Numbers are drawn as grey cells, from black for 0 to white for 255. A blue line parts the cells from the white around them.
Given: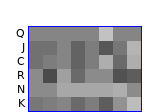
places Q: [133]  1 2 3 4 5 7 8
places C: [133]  3
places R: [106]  4
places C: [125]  2 5
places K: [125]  2 5
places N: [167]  3 4 5 6

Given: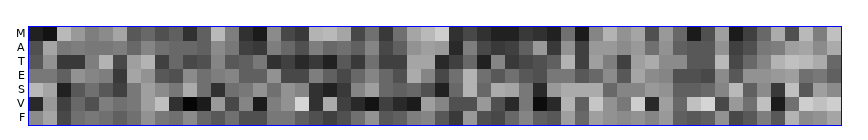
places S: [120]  8 11 16 36
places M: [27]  17 40 48 51
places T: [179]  6 9 39 54

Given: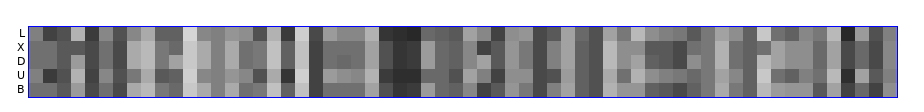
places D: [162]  11 25 33 39 44 54 58
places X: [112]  1 2 6 16 22 23 24 48 51 53

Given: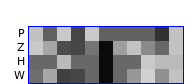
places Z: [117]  5
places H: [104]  1 2 4 5 7 8
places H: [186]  3 10 11
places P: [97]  2 6 7 8 9
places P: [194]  1 11
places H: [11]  6
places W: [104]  5 7

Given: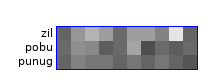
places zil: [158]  4 6 7
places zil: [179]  3
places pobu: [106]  1 5 8 10
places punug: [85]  10
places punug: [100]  1 5 7 9
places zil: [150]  2
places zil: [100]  1 10

